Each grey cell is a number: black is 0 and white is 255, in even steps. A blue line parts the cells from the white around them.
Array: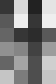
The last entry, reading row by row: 197
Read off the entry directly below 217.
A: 238
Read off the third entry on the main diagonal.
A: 44
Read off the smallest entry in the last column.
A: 89
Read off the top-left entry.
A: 54
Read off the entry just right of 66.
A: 156
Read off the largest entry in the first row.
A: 228

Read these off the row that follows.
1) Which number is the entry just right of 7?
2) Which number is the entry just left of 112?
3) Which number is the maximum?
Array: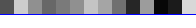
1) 27
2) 165
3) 216

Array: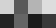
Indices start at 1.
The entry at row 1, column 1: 211
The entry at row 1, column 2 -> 89
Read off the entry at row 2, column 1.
36

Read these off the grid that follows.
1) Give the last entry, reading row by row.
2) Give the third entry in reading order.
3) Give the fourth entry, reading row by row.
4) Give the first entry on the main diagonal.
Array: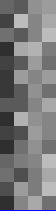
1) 112
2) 145
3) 156
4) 102

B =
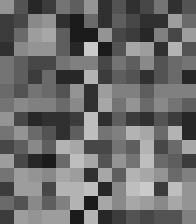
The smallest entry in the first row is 39
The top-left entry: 148
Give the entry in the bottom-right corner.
128
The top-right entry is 83
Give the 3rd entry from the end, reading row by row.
83
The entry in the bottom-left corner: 60
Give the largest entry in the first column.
157
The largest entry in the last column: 167
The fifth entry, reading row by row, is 116
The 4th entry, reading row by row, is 60
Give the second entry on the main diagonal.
71
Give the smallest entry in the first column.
48
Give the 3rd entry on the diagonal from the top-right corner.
128
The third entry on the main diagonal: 157
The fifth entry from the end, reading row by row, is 83
